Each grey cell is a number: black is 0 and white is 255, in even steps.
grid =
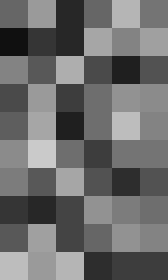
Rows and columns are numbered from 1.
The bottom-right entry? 61
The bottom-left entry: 189
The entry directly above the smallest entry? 102
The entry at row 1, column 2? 154
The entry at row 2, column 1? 16
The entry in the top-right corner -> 116
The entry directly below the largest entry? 88
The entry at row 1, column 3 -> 39
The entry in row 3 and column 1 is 131
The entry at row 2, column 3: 39

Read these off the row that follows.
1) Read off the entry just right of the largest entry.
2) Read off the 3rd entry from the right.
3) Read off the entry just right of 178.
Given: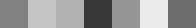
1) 108
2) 149
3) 56
